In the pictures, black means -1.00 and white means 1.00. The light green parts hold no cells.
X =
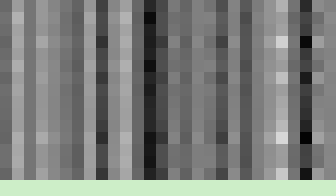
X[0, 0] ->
-0.18
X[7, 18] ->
-0.30
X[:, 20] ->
[-0.30, -0.40, -0.34, -0.33, -0.33, -0.39, -0.31, -0.35, -0.32, -0.31, -0.30, -0.35, -0.36, -0.37, -0.31]
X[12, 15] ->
-0.18
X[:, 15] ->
[-0.21, -0.17, -0.18, -0.25, -0.19, -0.17, -0.23, -0.18, -0.20, -0.20, -0.22, -0.26, -0.18, -0.17, -0.24]
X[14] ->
[-0.21, 0.26, -0.08, 0.26, 0.07, -0.06, -0.21, 0.22, -0.58, 0.06, 0.30, -0.19, -0.73, -0.51, 0.00, -0.24, 0.04, -0.13, -0.46, 0.08, -0.31, -0.01, 0.21, 0.57, -0.08, -0.85, 0.21, 0.04]
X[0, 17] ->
-0.10
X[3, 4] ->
0.09
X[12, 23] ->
0.23
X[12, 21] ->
0.00
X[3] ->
[-0.21, 0.30, -0.07, 0.30, 0.09, -0.05, -0.21, 0.24, -0.61, 0.08, 0.34, -0.19, -0.77, -0.54, 0.02, -0.25, 0.06, -0.13, -0.49, 0.10, -0.33, 0.00, 0.25, 0.63, -0.07, -0.92, 0.24, 0.06]
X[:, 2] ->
[-0.08, -0.08, -0.08, -0.07, -0.08, -0.08, -0.08, -0.08, -0.08, -0.08, -0.08, -0.07, -0.08, -0.08, -0.08]
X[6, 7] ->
0.20
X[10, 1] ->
0.23
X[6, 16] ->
0.03
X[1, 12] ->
-0.91
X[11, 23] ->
0.69
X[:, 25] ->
[-0.67, -0.46, -0.52, -0.92, -0.55, -0.46, -0.79, -0.50, -0.58, -0.62, -0.72, -0.98, -0.48, -0.47, -0.85]
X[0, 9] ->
0.05
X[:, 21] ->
[-0.03, 0.02, -0.02, 0.00, -0.02, 0.01, -0.02, -0.01, -0.02, -0.03, -0.02, 0.02, 0.00, 0.00, -0.01]
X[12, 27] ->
0.05
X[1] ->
[-0.11, 0.39, -0.08, 0.19, 0.08, -0.12, -0.27, 0.29, -0.42, 0.14, 0.40, -0.24, -0.91, -0.38, -0.13, -0.17, 0.00, 0.01, -0.28, 0.00, -0.40, 0.02, 0.15, 0.22, -0.19, -0.46, -0.14, 0.08]
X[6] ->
[-0.20, 0.24, -0.08, 0.23, 0.06, -0.07, -0.21, 0.20, -0.55, 0.06, 0.27, -0.19, -0.70, -0.48, -0.02, -0.23, 0.03, -0.13, -0.43, 0.06, -0.31, -0.02, 0.19, 0.50, -0.08, -0.79, 0.17, 0.03]
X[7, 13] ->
-0.38
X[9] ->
[-0.17, 0.23, -0.08, 0.18, 0.04, -0.09, -0.23, 0.18, -0.47, 0.06, 0.25, -0.20, -0.69, -0.41, -0.06, -0.20, 0.00, -0.09, -0.36, 0.02, -0.31, -0.03, 0.13, 0.35, -0.11, -0.62, 0.05, 0.02]
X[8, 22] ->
0.12
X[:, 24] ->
[-0.10, -0.19, -0.14, -0.07, -0.13, -0.18, -0.08, -0.15, -0.12, -0.11, -0.09, -0.07, -0.16, -0.17, -0.08]
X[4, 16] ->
-0.01
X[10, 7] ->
0.19
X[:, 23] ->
[0.39, 0.22, 0.26, 0.63, 0.29, 0.22, 0.50, 0.24, 0.31, 0.35, 0.44, 0.69, 0.23, 0.22, 0.57]
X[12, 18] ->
-0.29
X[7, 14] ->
-0.11

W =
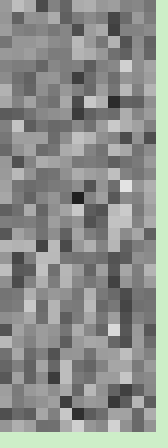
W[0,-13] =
0.21
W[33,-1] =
-0.27
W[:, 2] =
[0.35, 0.15, -0.02, 0.18, 0.24, -0.01, -0.23, -0.21, 0.27, -0.10, -0.27, 0.24, 0.29, 0.03, 0.15, -0.15, -0.22, 0.34, -0.01, 0.13, 0.42, -0.01, -0.28, 0.01, 0.37, 0.58, 0.31, 0.08, 0.02, -0.16, -0.23, -0.22, 0.20, 0.08, -0.26, 0.25]
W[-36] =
[0.21, 0.49, 0.35, -0.41, 0.02, -0.21, 0.34, 0.37, 0.19, 0.24, 0.03, 0.06, -0.08]
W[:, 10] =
[0.03, -0.16, 0.02, -0.35, -0.24, 0.63, 0.16, 0.44, -0.22, 0.36, 0.37, -0.40, 0.31, -0.11, 0.02, 0.78, 0.08, 0.59, 0.51, 0.09, -0.23, -0.28, 0.30, 0.17, -0.40, -0.46, -0.38, -0.32, -0.38, 0.49, 0.31, 0.55, -0.50, -0.27, 0.27, 0.14]
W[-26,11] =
0.26
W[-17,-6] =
-0.01
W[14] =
[0.21, 0.45, 0.15, -0.13, -0.10, 0.13, 0.35, 0.25, 0.19, 0.50, 0.02, -0.08, 0.06]
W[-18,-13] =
-0.01
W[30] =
[-0.20, 0.00, -0.23, 0.29, -0.19, 0.48, -0.12, -0.21, 0.03, 0.30, 0.31, -0.04, 0.21]
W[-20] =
[0.31, -0.03, -0.22, 0.04, 0.17, -0.07, -0.75, 0.03, 0.25, -0.31, 0.08, 0.01, 0.32]
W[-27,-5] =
-0.11
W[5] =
[0.03, -0.02, -0.01, -0.20, 0.06, -0.01, 0.01, -0.26, 0.00, 0.07, 0.63, 0.11, 0.29]
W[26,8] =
-0.07
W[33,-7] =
0.09
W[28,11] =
0.22
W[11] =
[-0.07, 0.25, 0.24, 0.25, -0.15, 0.11, 0.51, 0.41, 0.13, 0.04, -0.40, 0.14, -0.39]
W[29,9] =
0.24
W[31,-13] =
-0.31
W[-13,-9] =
-0.02
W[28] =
[0.45, 0.17, 0.02, 0.22, 0.12, -0.26, 0.20, 0.31, 0.29, -0.19, -0.38, 0.22, -0.15]
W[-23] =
[0.19, -0.37, 0.03, 0.35, 0.28, 0.19, -0.06, -0.03, -0.07, -0.25, -0.11, -0.04, 0.21]
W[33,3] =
0.15
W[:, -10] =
[-0.41, 0.13, 0.05, 0.23, 0.09, -0.20, 0.15, 0.12, -0.03, 0.07, -0.08, 0.25, -0.15, 0.35, -0.13, -0.11, 0.04, -0.21, -0.11, -0.10, -0.47, 0.46, 0.51, 0.37, 0.08, -0.16, -0.13, 0.22, 0.22, 0.00, 0.29, 0.10, 0.26, 0.15, 0.30, -0.13]
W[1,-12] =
-0.23
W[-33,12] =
-0.23
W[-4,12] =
0.07
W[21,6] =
-0.10
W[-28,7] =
0.57
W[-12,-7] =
-0.07
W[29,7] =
-0.10
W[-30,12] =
0.24
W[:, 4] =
[0.02, 0.35, -0.06, 0.10, -0.03, 0.06, 0.18, -0.05, -0.11, 0.12, -0.18, -0.15, -0.08, 0.28, -0.10, -0.04, 0.17, 0.12, 0.24, 0.11, 0.46, 0.45, -0.12, -0.02, 0.19, 0.41, 0.41, 0.16, 0.12, -0.36, -0.19, -0.53, 0.11, 0.25, 0.00, -0.12]

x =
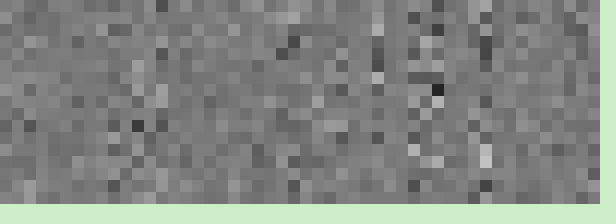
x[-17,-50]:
-0.03
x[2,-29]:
0.00
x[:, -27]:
[-0.01, 0.18, 0.03, -0.03, -0.39, 0.00, -0.05, -0.13, 0.00, -0.23, -0.20, -0.06, 0.05, 0.13, -0.03, -0.02, -0.02]
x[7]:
[0.13, 0.07, -0.18, 0.03, -0.04, 0.02, -0.06, -0.06, -0.04, -0.10, -0.16, 0.20, -0.05, 0.24, -0.06, -0.01, -0.09, 0.00, -0.11, -0.05, -0.04, -0.11, -0.06, -0.13, -0.14, -0.10, 0.03, -0.13, -0.31, 0.05, -0.03, -0.26, 0.04, 0.01, 0.10, 0.10, -0.71, -0.11, -0.05, -0.07, -0.12, -0.03, 0.01, -0.05, -0.10, -0.05, -0.02, -0.20, 0.06, -0.01]
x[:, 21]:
[0.13, -0.03, 0.00, 0.05, 0.04, -0.19, -0.09, -0.11, -0.01, -0.03, 0.04, -0.03, -0.27, -0.23, -0.07, -0.16, -0.11]
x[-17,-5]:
0.01
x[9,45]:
-0.03
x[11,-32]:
-0.02
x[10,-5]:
-0.12
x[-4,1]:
-0.14
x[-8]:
[-0.06, -0.17, 0.08, -0.02, -0.03, -0.04, -0.03, -0.06, 0.01, -0.12, -0.05, 0.00, 0.02, -0.19, -0.10, -0.08, -0.01, -0.13, 0.00, -0.04, -0.13, -0.03, -0.06, -0.23, 0.02, 0.09, -0.08, 0.02, 0.03, -0.01, -0.02, -0.17, -0.01, -0.06, -0.24, 0.21, -0.16, -0.04, -0.04, 0.16, 0.01, -0.08, -0.13, 0.07, -0.08, -0.03, -0.11, 0.01, -0.05, 0.04]
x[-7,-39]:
-0.54
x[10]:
[-0.22, -0.01, -0.34, -0.08, -0.05, 0.00, -0.16, -0.05, -0.04, -0.29, 0.00, -0.54, 0.03, -0.35, 0.00, -0.05, -0.02, -0.07, 0.09, -0.02, -0.01, 0.04, -0.10, -0.20, -0.21, -0.15, 0.08, 0.20, 0.18, -0.11, 0.03, -0.01, 0.00, -0.05, 0.02, -0.16, -0.04, -0.06, 0.03, -0.24, 0.10, 0.01, -0.11, 0.12, 0.06, -0.12, -0.02, -0.11, -0.12, -0.13]
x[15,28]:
-0.01
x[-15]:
[-0.16, -0.05, -0.13, -0.10, -0.13, -0.03, 0.02, -0.04, 0.15, -0.25, -0.19, 0.05, -0.08, -0.01, -0.11, -0.14, 0.09, -0.04, -0.07, 0.17, -0.08, 0.00, -0.07, 0.03, -0.20, -0.18, -0.14, -0.13, -0.06, -0.04, 0.03, 0.34, -0.06, -0.03, 0.01, -0.15, -0.50, -0.09, -0.03, -0.19, 0.15, -0.14, -0.03, 0.11, 0.04, -0.05, -0.03, -0.24, -0.29, 0.12]
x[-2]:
[-0.10, 0.06, 0.20, 0.04, -0.02, -0.03, -0.11, -0.06, -0.08, -0.33, -0.02, -0.09, -0.04, 0.17, -0.02, 0.10, 0.01, -0.10, -0.07, 0.16, 0.00, -0.16, -0.10, -0.02, -0.33, 0.12, -0.01, 0.03, -0.01, -0.05, -0.15, -0.08, 0.10, -0.04, -0.38, 0.05, -0.11, -0.10, 0.00, -0.10, -0.47, -0.13, 0.00, -0.06, -0.11, -0.05, 0.01, -0.05, 0.01, 0.15]
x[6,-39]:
0.11
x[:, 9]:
[-0.20, 0.02, -0.25, 0.05, -0.11, -0.09, -0.19, -0.10, 0.05, -0.12, -0.29, 0.20, -0.25, 0.06, 0.13, -0.33, -0.12]
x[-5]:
[0.10, -0.05, -0.05, -0.02, -0.15, -0.11, -0.14, -0.07, -0.02, -0.25, -0.12, 0.15, -0.16, -0.07, 0.04, -0.15, -0.02, -0.02, -0.14, -0.05, 0.02, -0.27, -0.06, 0.05, 0.09, -0.15, -0.03, -0.01, -0.13, -0.04, -0.03, 0.01, -0.04, -0.03, 0.38, -0.11, -0.05, 0.02, -0.06, 0.07, 0.43, -0.04, -0.02, -0.17, 0.05, -0.10, -0.26, -0.14, -0.03, -0.21]
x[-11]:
[0.01, 0.06, 0.08, 0.04, 0.03, -0.14, -0.05, -0.07, -0.09, -0.19, 0.03, 0.11, 0.00, -0.08, -0.05, -0.15, -0.09, -0.09, -0.04, 0.03, -0.09, -0.09, -0.05, -0.05, -0.02, 0.12, -0.05, 0.08, 0.08, -0.02, 0.08, 0.35, -0.09, -0.05, -0.29, -0.30, -0.26, 0.02, -0.11, -0.06, -0.01, -0.08, 0.02, 0.11, -0.04, 0.01, 0.03, -0.18, 0.01, -0.17]
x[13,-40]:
0.07
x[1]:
[0.11, -0.09, -0.21, -0.10, -0.12, -0.05, -0.03, 0.00, 0.02, 0.02, 0.04, -0.09, 0.04, -0.08, -0.06, -0.06, -0.04, -0.02, 0.04, -0.05, -0.06, -0.03, 0.08, 0.18, 0.27, 0.00, -0.06, 0.02, -0.07, -0.04, -0.04, 0.18, -0.07, -0.03, -0.37, -0.09, -0.13, 0.01, -0.09, 0.15, -0.30, -0.08, -0.06, -0.24, -0.15, 0.05, -0.13, -0.22, 0.09, 0.04]
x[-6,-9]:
-0.08
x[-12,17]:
-0.03
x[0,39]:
0.15
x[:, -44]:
[-0.04, -0.03, 0.02, -0.23, -0.07, -0.03, -0.05, -0.06, -0.24, -0.03, -0.16, -0.10, -0.14, 0.12, 0.05, -0.11, -0.06]
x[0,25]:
0.09
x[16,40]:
0.17
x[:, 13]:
[-0.38, -0.08, -0.01, 0.17, -0.33, -0.15, -0.08, 0.24, 0.21, -0.19, -0.35, -0.06, -0.07, -0.13, 0.18, 0.17, -0.06]
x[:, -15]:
[0.01, -0.09, -0.15, 0.30, 0.08, 0.08, -0.30, 0.10, -0.15, 0.21, -0.16, -0.14, -0.11, 0.15, -0.16, 0.05, -0.04]
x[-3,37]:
0.01
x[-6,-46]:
-0.13
